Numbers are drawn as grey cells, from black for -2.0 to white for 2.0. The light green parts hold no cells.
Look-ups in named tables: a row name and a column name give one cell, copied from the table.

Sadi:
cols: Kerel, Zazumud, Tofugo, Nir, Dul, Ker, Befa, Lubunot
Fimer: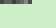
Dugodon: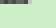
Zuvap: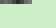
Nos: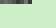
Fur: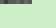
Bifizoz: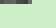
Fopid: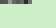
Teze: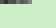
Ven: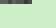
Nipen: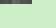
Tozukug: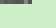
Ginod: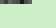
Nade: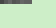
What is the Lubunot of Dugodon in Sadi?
1.1
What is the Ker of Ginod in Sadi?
-1.6
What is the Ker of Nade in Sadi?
-0.4
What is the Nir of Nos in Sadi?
-0.7
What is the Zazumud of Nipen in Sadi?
-0.7
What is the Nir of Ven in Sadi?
-0.5
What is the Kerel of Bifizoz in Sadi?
-0.7
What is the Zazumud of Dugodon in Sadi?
-0.9
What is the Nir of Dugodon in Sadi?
-0.8
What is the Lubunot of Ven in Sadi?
-0.8
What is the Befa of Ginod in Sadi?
-0.8
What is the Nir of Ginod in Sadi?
-0.7
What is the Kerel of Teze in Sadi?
-0.7
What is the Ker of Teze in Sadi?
-0.6
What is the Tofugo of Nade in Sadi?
-0.4
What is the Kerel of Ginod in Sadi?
-0.5
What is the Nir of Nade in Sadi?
-0.7
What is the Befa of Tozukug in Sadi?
0.1
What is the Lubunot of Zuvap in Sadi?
-0.1
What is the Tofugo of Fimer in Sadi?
-0.5

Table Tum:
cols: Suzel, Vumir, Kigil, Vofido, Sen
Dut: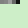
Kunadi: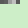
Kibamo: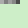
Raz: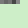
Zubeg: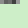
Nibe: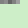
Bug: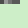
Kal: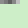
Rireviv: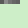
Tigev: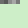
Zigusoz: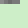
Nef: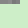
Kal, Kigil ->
-0.5
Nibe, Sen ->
0.5
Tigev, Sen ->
-0.1
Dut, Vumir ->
0.1
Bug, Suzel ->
-0.8
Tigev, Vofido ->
0.6
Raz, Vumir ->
-0.4
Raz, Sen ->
0.1
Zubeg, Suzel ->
0.2
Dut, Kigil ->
0.5
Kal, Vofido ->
0.1
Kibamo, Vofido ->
0.1
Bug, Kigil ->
-0.2
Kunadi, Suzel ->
-0.6
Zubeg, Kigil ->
-0.3
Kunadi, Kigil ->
0.5
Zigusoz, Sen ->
-0.1
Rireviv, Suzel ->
-0.6
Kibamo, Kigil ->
0.5

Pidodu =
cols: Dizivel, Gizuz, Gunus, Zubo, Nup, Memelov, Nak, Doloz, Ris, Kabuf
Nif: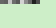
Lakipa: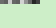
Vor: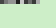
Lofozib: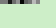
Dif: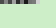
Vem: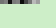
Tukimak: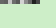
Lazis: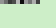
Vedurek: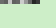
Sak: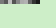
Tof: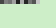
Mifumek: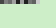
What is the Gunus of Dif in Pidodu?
-0.9
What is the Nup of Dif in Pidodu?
-1.3
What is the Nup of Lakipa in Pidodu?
-0.5
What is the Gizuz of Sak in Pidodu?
-0.6
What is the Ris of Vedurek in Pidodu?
-1.4
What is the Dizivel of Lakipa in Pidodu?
-0.3
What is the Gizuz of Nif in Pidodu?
-0.5
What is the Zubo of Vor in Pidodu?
0.3

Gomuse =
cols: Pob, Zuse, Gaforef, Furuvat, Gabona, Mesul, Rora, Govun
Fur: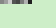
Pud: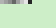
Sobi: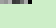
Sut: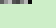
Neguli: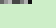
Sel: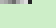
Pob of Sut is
-0.5
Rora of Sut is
0.9
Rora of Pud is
1.6
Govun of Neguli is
-1.7
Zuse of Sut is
0.4
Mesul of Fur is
-0.1

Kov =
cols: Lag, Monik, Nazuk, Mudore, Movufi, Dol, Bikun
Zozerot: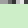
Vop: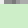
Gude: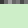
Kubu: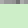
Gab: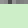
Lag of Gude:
-1.1
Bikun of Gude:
-0.2
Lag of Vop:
1.7
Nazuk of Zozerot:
-0.4
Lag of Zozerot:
0.5
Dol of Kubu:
0.7
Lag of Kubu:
0.7
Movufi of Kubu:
-0.2

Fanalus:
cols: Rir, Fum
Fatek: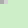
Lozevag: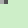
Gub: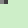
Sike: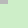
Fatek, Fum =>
1.3
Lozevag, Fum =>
-0.7
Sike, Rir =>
0.9
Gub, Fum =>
-1.0
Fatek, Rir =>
0.7
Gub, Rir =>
0.1
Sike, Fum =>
0.9
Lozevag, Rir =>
0.7

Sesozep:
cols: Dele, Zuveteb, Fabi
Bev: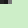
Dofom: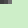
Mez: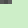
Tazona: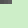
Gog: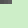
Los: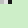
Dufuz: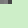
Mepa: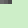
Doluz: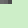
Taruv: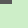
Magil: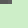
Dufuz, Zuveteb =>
0.0
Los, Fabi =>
-1.6
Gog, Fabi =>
-0.5
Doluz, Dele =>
-0.3
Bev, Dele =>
-1.4
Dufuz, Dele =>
-0.1
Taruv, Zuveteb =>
-0.6
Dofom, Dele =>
-1.0
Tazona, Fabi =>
-0.5
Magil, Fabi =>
-0.5

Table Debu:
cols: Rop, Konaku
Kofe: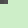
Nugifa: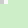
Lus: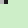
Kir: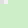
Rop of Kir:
1.5
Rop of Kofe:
-0.8
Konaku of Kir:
1.8
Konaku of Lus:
-1.6
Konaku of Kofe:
-0.7
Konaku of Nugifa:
1.9

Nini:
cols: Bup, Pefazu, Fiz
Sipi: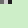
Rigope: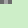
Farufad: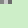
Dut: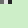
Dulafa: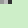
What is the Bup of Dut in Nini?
-0.3
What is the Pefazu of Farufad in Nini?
1.2
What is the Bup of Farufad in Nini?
0.1
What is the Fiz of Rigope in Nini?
-0.3
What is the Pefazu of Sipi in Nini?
1.3
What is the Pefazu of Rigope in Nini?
0.6
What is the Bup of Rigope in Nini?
-0.3
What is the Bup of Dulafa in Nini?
0.4
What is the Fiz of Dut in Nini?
-1.4
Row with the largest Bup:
Dulafa

